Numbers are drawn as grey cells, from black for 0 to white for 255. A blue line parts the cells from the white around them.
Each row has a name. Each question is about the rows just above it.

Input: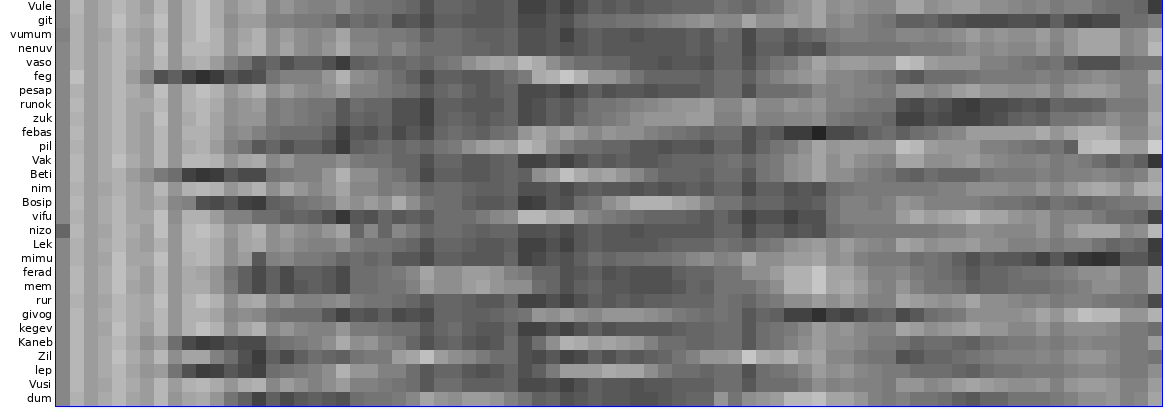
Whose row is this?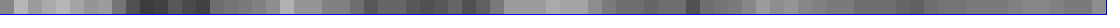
lep
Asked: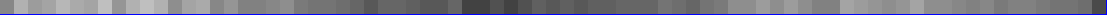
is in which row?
rur
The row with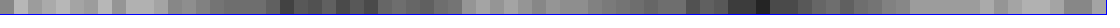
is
febas
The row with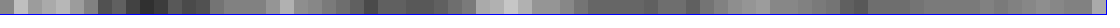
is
feg

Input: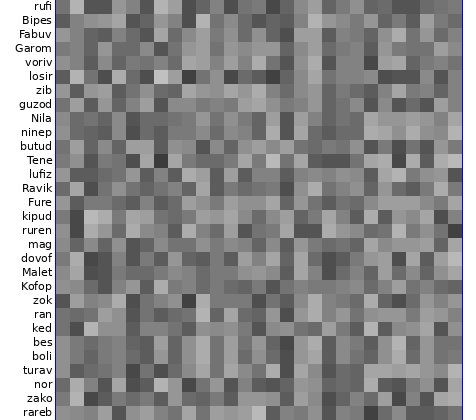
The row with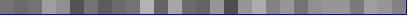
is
ran
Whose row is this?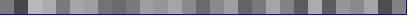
kipud
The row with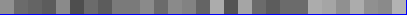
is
ninep
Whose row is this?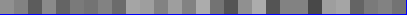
voriv
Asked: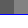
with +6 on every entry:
[98 136]

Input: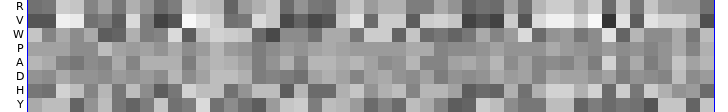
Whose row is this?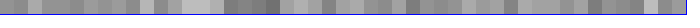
D
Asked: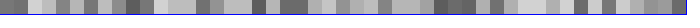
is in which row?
H
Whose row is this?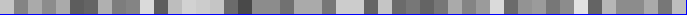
W
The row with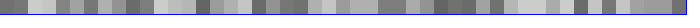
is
R
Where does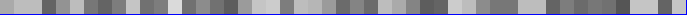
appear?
Y

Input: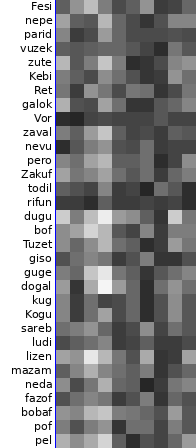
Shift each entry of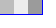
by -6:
[183 231 149]
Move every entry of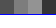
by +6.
[87 131 153 59]
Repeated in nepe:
[133]
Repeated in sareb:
[111]

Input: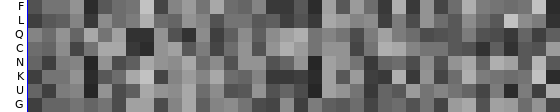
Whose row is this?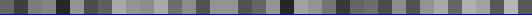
N
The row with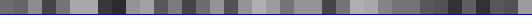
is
C
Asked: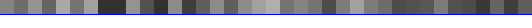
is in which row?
Q
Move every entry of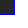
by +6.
[44]

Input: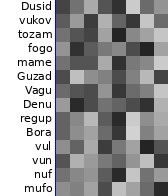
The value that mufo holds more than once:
[162]
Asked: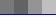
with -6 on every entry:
[115 93 142 185]

